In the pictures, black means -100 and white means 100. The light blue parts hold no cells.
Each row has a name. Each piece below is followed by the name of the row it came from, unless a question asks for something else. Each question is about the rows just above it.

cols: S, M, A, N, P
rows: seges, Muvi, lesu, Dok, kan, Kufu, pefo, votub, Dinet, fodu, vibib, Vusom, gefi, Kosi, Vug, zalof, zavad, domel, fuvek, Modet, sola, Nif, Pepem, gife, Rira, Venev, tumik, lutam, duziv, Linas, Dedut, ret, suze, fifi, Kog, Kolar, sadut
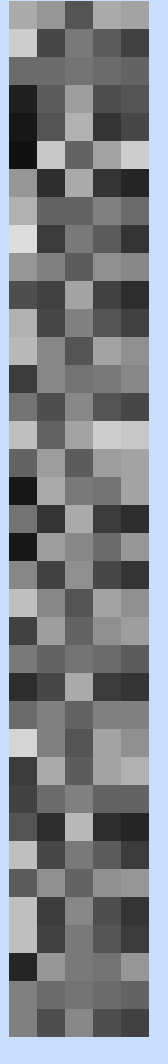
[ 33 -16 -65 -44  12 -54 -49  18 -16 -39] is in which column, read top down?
M
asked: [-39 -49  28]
vibib
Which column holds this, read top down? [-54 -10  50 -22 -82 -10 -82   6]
S
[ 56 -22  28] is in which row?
Kufu
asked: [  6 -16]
Modet

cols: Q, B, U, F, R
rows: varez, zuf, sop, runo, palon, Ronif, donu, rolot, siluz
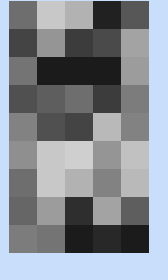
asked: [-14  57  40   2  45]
donu
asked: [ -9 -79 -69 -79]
siluz
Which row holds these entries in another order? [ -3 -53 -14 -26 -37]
runo
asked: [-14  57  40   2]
donu
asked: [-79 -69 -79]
siluz

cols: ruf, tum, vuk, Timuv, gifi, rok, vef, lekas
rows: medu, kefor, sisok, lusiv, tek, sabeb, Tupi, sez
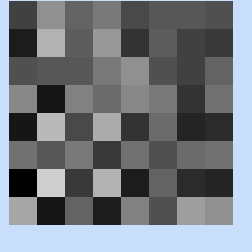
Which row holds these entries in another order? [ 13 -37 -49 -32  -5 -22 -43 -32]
medu
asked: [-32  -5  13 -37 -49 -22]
sisok
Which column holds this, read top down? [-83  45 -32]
tum
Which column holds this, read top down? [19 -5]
Timuv
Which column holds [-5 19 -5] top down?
Timuv
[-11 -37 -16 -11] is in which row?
sabeb

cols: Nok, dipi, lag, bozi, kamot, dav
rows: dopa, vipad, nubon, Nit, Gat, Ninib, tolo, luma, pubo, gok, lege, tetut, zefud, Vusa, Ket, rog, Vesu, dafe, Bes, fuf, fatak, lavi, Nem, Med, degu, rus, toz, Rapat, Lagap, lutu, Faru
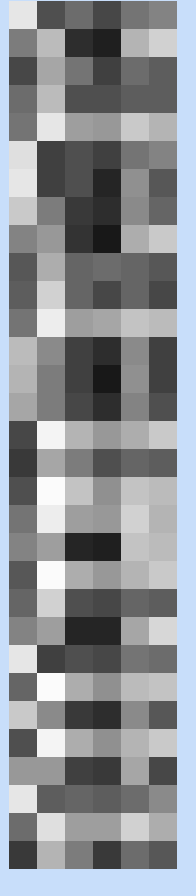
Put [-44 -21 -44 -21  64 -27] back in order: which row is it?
lege
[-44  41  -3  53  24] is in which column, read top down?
lag

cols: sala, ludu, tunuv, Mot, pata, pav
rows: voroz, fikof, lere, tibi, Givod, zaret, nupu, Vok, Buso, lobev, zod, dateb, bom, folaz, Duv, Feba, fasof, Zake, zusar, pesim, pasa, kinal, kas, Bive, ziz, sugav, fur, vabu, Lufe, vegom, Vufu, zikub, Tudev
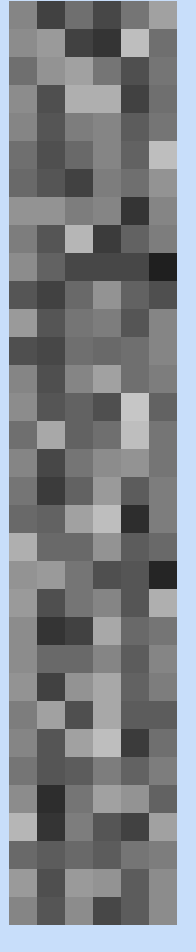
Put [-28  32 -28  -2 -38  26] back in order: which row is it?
sugav
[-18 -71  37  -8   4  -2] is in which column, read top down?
pav
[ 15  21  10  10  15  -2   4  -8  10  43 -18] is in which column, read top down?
sala
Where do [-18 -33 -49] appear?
nupu
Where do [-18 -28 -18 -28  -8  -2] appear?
Vufu

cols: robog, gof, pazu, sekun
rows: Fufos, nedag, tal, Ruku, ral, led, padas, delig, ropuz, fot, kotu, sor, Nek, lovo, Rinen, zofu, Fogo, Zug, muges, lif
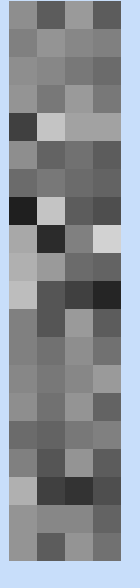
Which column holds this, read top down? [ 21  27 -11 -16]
pazu
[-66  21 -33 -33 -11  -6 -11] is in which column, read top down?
gof
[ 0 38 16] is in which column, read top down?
robog
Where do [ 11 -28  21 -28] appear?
Fufos
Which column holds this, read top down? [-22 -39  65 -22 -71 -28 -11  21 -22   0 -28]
sekun
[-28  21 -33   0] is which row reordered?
sor

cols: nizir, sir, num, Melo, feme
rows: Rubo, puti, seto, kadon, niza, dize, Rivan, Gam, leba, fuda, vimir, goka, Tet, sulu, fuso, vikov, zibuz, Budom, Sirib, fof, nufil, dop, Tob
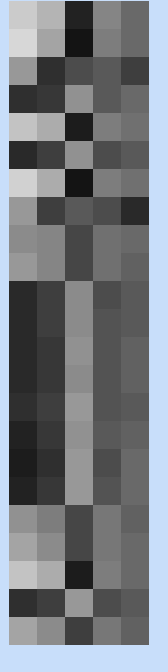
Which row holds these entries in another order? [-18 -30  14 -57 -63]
kadon
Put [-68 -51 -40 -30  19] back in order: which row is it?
Gam
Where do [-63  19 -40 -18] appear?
zibuz
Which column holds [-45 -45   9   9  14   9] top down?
num
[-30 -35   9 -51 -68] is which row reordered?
goka
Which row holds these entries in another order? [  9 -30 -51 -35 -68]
goka

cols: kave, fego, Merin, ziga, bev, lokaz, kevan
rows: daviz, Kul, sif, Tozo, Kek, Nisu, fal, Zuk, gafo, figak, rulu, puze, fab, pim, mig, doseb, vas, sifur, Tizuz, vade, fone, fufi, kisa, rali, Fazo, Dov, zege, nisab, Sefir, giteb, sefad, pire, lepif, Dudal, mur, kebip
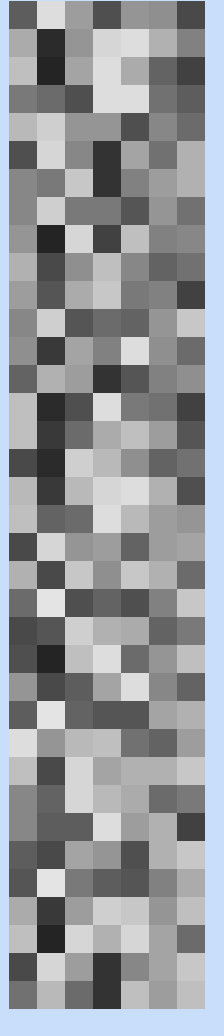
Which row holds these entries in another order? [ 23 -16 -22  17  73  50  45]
Tizuz
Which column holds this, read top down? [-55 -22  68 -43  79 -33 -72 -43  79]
fego
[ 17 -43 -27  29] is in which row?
Fazo
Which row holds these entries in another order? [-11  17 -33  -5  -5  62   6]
Zuk

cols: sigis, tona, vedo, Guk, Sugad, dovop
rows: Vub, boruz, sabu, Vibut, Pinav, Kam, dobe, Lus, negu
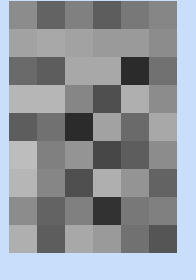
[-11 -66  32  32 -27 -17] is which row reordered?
sabu
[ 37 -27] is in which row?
negu
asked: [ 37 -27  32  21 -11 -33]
negu
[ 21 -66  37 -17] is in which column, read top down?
Sugad
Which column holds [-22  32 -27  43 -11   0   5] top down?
tona
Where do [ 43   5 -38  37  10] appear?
Vibut

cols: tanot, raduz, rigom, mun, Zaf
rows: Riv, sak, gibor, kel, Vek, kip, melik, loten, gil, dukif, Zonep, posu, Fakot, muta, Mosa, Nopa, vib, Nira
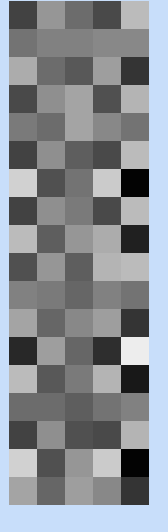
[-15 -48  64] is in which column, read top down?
tanot
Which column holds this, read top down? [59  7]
mun
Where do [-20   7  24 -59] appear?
posu
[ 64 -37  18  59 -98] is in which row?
vib
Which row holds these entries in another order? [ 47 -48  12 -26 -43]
kip

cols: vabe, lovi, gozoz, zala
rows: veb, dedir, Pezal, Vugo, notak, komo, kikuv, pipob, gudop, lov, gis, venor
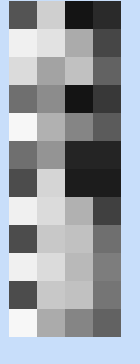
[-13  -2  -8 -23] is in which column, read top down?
zala
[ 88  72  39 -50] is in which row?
pipob
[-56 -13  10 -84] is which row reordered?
Vugo

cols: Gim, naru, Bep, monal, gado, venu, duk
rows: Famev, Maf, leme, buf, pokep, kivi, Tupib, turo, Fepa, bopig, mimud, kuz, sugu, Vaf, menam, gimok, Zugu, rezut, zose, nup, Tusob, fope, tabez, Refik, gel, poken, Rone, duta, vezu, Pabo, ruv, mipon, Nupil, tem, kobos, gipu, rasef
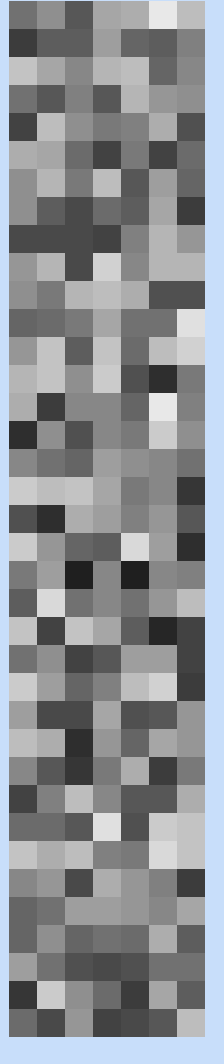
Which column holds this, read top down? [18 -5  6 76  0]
monal
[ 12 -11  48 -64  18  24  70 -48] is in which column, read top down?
naru
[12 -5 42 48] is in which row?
mimud

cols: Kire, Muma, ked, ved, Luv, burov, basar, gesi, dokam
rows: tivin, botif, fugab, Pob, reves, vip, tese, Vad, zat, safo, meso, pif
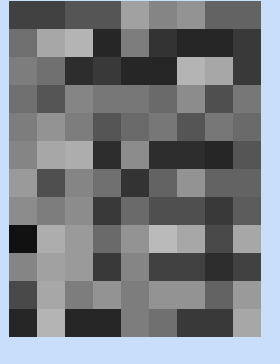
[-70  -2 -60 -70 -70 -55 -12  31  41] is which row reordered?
botif
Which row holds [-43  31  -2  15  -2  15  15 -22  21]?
meso
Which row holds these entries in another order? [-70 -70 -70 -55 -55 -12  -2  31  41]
pif
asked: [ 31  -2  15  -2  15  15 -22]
meso
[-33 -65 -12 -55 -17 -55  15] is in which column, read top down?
ved

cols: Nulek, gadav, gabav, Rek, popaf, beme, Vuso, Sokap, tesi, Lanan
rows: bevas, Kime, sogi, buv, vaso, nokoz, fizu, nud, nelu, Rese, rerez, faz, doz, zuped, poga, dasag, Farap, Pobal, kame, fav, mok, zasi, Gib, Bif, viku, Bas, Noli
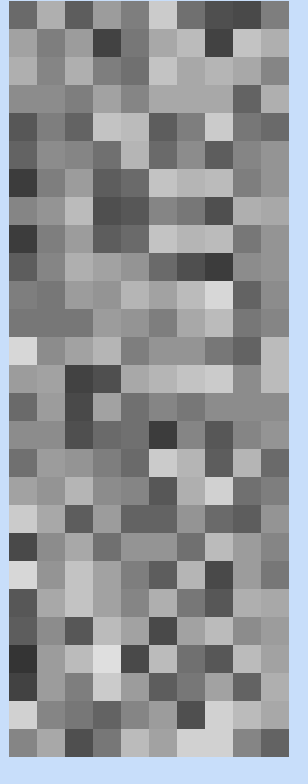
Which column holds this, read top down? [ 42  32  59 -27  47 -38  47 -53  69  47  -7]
Sokap
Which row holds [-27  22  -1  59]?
bevas
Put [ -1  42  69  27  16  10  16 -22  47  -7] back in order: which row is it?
doz
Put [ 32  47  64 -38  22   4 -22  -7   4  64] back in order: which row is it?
Bas
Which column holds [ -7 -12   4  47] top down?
popaf

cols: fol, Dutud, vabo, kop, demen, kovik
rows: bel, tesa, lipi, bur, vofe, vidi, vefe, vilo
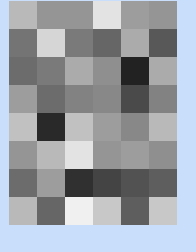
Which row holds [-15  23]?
vefe
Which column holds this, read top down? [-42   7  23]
demen
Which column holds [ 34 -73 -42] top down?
demen
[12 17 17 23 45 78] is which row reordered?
vidi
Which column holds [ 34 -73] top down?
demen
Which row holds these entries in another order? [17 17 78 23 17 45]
bel

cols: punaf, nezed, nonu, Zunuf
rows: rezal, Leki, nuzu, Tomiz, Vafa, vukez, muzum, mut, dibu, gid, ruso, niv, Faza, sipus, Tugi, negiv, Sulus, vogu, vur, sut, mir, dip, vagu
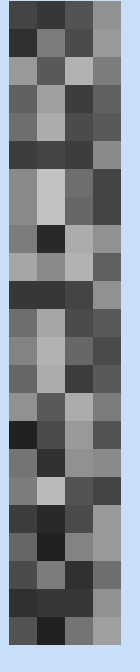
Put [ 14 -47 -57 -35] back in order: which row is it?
rezal
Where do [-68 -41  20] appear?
vur
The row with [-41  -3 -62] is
mir
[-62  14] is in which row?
Sulus
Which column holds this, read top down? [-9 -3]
punaf

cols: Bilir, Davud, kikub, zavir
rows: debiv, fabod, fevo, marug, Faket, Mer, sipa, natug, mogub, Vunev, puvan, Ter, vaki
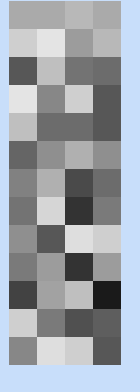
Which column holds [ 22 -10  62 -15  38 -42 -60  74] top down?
kikub
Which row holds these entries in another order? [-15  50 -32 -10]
fevo
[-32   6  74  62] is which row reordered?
vaki
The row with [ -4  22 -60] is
Vunev
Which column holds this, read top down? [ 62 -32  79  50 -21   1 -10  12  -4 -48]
Bilir
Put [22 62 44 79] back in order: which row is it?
fabod
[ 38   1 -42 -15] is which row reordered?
sipa

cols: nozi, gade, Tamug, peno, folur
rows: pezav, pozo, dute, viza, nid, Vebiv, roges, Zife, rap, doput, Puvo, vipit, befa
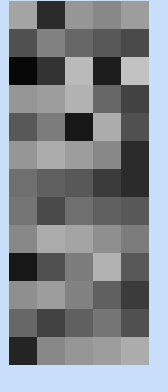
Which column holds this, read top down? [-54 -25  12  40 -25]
peno
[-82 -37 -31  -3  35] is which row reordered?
nid
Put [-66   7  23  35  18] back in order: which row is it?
Vebiv
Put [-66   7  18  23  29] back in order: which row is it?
pezav
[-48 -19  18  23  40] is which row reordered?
viza
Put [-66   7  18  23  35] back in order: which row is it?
Vebiv

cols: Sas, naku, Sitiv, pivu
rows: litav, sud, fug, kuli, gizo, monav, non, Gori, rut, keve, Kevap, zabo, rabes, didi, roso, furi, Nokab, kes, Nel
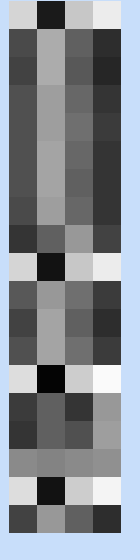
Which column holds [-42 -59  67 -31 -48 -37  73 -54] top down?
Sas
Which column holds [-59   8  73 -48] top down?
Sas
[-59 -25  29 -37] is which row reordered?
non
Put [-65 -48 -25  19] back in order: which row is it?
Nel
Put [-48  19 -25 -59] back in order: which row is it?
rut

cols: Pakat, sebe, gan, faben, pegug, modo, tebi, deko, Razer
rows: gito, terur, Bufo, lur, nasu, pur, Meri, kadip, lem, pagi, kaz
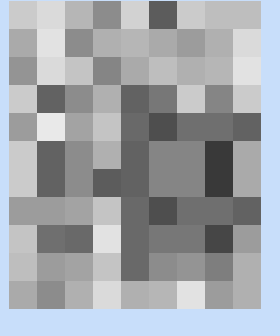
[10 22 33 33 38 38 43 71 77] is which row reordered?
terur
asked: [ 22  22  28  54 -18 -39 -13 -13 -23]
kadip
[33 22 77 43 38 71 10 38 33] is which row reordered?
terur

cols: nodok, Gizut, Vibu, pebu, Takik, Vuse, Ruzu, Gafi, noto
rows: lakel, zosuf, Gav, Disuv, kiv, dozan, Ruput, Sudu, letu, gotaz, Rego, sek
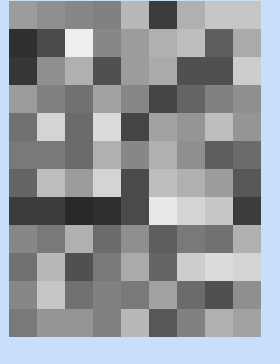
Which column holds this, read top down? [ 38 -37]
Vibu
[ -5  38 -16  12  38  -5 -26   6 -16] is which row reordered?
dozan
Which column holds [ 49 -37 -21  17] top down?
Ruzu

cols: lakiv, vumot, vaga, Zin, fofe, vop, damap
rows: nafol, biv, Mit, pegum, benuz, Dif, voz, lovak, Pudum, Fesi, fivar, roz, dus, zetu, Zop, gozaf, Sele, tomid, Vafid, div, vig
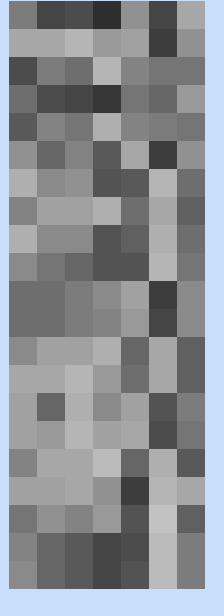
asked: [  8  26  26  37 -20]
dus
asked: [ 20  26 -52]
biv
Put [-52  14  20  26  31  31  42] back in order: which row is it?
biv
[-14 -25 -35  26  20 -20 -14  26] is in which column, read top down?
fofe
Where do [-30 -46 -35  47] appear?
vig

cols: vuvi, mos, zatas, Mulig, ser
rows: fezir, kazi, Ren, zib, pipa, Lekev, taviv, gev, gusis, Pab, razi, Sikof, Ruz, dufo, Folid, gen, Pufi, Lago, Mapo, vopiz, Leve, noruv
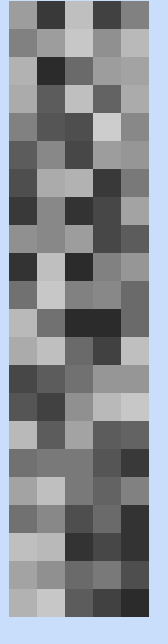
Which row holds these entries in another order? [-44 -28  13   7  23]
gusis
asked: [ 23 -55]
fezir
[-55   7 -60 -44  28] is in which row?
gev

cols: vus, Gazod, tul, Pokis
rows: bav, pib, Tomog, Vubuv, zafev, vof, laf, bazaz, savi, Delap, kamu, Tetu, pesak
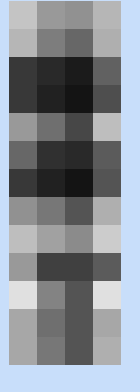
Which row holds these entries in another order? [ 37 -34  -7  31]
pesak
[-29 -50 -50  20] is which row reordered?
Delap
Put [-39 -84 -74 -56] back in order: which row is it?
Vubuv
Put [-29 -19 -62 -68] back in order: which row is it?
vof

